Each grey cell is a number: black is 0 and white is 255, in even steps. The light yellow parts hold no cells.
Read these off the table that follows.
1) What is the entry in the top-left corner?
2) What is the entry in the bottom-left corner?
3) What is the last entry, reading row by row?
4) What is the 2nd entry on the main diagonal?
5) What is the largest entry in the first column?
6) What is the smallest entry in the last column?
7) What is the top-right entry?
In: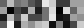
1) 101
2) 86
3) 204
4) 3
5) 161
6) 145
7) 161

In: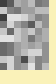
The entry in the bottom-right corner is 187
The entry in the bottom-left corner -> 106
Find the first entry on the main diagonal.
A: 62
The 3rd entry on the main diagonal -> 225
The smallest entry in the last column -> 132
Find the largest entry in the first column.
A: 225
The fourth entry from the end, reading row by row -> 159
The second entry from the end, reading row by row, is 132
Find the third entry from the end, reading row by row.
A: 225
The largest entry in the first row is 187
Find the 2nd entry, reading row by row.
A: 92
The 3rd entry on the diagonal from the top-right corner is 174

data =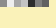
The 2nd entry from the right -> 126
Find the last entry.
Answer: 97

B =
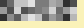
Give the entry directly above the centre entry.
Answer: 123
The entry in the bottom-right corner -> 183
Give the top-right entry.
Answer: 79
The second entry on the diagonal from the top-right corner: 154
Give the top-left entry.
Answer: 63
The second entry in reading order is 107
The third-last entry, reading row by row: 123
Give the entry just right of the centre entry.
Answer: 139
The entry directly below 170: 210
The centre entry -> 123

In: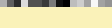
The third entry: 44
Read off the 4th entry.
219
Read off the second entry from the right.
162
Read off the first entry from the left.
176
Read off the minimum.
2

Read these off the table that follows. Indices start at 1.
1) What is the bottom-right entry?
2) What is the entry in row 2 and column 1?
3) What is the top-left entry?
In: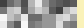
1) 119
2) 119
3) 64

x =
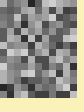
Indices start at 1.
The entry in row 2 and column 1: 106
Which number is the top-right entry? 146
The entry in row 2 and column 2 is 92
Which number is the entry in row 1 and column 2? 106
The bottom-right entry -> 191
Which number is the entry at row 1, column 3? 131
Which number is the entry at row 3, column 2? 106
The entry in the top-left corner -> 178
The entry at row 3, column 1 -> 118
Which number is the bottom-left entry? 131
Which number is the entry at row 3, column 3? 191

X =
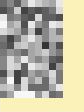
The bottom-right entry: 121
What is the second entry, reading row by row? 135
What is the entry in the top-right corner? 232
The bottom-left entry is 121
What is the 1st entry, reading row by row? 107
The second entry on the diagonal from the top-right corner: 121
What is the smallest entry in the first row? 95
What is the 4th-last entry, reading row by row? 151
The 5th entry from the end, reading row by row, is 247
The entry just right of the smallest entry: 151
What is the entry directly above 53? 135
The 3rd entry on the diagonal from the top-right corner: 95
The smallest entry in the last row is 107
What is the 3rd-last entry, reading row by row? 217
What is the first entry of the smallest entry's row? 107
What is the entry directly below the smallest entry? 204
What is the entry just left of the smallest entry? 180

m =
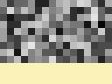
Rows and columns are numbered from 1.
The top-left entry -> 147
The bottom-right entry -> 103
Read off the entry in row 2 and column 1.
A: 103
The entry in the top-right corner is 174
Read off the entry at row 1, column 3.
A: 103
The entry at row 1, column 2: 62
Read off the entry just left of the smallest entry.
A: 174
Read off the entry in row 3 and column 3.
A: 62
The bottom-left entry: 89
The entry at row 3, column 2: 21
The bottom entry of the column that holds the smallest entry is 34
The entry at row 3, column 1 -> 75
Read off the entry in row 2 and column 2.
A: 215
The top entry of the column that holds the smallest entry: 46
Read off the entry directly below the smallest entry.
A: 203
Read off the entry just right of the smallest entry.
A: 89

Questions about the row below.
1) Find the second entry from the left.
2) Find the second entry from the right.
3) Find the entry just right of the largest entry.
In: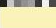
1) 200
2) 240
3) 73

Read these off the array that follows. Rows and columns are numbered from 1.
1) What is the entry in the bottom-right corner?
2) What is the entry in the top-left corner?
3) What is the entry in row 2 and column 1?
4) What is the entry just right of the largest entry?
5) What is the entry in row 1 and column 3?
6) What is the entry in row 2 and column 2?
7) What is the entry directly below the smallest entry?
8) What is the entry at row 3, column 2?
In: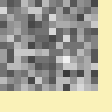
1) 171
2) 131
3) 215
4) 171
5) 102
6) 115
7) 186
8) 171

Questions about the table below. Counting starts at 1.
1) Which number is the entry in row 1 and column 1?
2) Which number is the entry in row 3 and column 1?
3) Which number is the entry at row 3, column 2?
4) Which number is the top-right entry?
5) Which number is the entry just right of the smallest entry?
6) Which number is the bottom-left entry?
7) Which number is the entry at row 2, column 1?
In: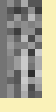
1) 116
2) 116
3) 101
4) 86
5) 202
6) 116
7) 116
